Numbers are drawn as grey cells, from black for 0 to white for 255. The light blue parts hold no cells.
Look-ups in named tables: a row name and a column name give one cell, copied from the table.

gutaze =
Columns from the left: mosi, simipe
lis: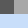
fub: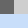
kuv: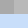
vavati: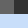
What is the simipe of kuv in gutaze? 185
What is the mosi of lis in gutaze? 89
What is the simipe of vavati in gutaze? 50
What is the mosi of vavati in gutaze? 100
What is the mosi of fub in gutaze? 102
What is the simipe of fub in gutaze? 206
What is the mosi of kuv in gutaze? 169
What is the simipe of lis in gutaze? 168
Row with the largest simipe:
fub

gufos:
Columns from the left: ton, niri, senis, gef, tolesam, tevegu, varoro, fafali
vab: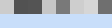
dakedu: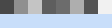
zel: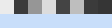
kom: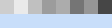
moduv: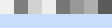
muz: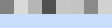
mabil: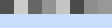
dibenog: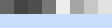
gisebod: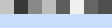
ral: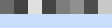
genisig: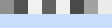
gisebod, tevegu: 240
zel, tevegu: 190
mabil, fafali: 152
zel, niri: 59
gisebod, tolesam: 93
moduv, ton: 240
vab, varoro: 214
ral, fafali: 200
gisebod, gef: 188
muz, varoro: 138
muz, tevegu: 196
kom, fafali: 70
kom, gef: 156
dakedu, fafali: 241
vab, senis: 84

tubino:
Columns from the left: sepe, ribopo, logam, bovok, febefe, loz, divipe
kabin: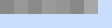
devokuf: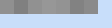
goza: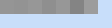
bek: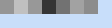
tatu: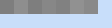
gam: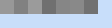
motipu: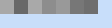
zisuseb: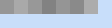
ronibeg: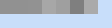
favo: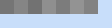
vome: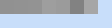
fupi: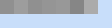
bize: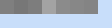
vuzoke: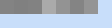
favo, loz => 147
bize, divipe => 132
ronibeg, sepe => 145
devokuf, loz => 130
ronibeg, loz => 127
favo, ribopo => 133
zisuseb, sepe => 150
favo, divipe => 130
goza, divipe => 156
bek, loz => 162
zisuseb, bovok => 130
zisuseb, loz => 138
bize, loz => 135
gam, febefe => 134
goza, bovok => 143
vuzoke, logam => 130
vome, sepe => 145
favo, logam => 114
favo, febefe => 124

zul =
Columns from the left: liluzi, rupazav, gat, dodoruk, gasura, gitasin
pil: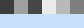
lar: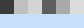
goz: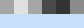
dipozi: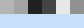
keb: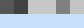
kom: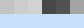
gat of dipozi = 33
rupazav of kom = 204
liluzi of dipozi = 181
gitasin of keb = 195
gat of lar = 213
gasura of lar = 170
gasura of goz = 51
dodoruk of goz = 73
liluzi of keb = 86

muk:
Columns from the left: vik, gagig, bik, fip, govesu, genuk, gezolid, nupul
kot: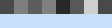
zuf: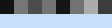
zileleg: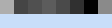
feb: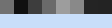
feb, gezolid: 36
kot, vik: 74
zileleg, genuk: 48
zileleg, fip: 92
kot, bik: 93
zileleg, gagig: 69
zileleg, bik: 80
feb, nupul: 35
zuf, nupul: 60
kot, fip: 128
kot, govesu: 40
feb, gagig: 16
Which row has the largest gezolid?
kot

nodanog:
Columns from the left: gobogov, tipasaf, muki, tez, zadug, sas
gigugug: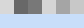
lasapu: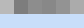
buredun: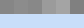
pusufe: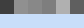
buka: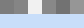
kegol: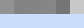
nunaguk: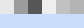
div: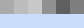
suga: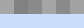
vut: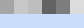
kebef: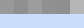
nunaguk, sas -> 180
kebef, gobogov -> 153
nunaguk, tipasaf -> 156
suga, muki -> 138
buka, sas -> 150
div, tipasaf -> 188
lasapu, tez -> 136
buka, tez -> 136
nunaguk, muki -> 86
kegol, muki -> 132
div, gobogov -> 170
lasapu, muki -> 141
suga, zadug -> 138
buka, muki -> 241
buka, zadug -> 114
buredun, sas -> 128
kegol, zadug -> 117
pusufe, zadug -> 176
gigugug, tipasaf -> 104
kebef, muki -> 157

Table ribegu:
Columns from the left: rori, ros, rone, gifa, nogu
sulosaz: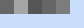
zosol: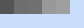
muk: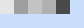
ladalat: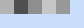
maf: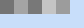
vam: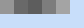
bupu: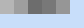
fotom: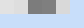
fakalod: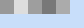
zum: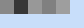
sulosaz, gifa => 102
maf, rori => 116
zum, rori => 136
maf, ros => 164
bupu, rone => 109
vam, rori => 150
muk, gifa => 176
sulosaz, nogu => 124
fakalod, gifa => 120
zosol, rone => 112
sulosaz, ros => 165
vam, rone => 93
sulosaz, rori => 103
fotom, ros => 222
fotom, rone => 124
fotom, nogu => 217
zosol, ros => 110

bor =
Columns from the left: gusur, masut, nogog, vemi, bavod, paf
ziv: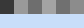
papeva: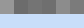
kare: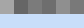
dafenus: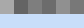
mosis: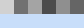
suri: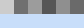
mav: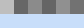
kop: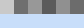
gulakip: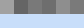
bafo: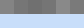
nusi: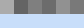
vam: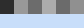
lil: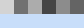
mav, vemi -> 101
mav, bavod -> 144
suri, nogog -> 156
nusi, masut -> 100
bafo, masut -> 118
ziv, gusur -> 56
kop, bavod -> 144
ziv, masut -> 153
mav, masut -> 103
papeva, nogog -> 116
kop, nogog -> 152
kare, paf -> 121
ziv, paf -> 140
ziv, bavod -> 112
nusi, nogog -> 127
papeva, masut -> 108
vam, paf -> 144
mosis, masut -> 113

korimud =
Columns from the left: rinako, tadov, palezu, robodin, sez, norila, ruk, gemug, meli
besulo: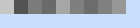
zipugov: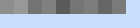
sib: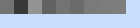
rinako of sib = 115
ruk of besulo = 108
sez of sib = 115
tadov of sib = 56
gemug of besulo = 128
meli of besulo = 151
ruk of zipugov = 124
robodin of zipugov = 128

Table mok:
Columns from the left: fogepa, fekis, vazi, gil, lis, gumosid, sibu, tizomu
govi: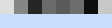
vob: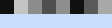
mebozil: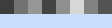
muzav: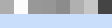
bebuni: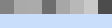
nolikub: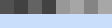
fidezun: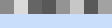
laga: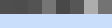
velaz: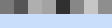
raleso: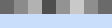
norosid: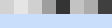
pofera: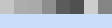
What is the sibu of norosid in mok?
172
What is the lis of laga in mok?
72
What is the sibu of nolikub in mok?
132
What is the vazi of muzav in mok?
152
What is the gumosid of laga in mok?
86
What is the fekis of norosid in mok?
229
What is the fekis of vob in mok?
196
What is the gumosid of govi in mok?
109
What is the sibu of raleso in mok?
142
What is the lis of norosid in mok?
52
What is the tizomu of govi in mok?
199
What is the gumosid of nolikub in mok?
166
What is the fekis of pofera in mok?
173
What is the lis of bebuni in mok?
167

